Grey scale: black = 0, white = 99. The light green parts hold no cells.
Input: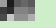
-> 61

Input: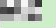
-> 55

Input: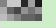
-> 51

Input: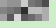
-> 62

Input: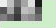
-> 92

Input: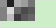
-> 56

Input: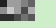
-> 12

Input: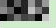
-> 44

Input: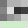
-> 46
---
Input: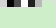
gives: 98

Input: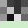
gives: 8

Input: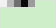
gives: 43

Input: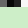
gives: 3

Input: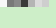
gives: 70

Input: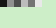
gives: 73

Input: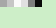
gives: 87
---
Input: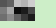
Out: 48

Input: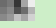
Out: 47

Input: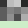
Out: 36

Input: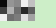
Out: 25

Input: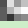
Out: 36

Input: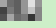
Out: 26

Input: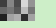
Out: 40

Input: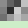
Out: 49
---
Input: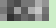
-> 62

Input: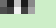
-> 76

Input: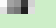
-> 58

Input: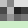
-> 13

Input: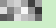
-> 69

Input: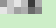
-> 89

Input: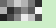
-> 35

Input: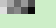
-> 41

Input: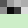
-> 73
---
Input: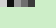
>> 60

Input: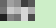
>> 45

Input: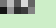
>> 17

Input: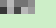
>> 27

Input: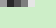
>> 32

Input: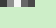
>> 95

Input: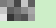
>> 37

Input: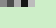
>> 68

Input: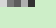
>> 36

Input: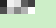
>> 52
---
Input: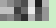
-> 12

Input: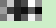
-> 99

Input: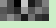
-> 27

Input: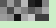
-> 7

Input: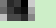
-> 0

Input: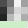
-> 94

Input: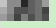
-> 43
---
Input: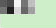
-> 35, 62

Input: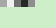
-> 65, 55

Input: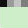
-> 6, 49

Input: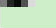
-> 48, 85

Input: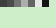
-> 24, 8

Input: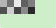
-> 70, 16

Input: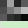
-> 25, 4
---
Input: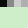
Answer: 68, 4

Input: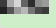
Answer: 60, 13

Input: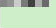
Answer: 41, 52

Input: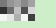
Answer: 63, 95

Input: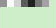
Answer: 63, 57

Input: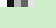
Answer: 88, 99

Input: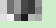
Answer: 56, 87

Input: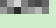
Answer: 39, 60
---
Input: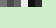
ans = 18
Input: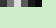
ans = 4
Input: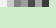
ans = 23
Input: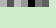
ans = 38
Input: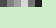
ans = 13
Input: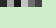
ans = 26
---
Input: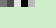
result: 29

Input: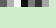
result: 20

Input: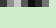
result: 16

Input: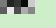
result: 14

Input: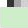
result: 64

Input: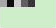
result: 21

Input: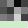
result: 20
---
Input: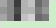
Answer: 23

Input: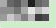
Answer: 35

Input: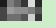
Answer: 38

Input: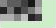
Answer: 36

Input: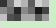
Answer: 81

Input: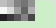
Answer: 51

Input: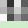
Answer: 90
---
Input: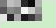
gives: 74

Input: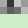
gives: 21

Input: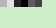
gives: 88

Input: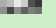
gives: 73

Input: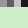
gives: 37

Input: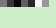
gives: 21
